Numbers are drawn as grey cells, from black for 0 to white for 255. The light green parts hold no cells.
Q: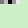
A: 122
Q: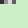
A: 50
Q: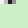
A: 242
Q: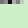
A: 114
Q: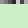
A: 147
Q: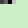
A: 62
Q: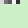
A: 215
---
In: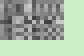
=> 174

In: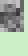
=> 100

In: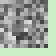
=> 96

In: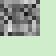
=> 139

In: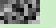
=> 36

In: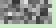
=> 222

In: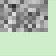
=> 144

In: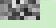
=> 169

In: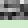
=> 74
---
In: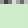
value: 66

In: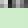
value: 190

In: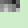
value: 199

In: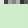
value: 65

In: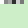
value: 135

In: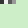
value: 241
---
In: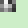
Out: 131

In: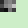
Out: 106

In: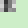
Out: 178

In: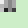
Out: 167

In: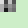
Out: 82

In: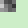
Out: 110
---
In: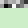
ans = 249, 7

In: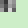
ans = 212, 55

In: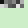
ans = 229, 16

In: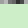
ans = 185, 49

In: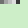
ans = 221, 56

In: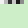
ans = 242, 27
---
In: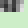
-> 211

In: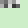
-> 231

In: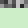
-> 112

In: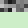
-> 68

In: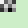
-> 201

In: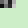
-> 173
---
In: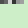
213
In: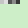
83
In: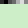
81
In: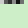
45
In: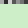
210
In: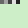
64
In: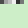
193
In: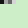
104
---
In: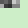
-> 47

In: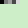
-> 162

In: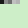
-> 109

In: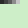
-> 93

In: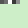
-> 254

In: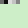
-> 221

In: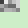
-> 179
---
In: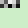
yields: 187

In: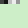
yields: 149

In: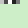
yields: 118

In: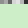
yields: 182

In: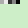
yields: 132

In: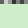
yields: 137

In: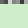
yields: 145

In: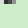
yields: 77

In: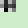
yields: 191

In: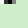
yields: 52
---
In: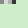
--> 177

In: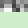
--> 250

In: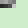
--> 79

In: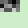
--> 87

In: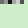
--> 25

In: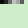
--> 106

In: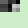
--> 27

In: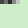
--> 46

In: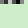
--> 201
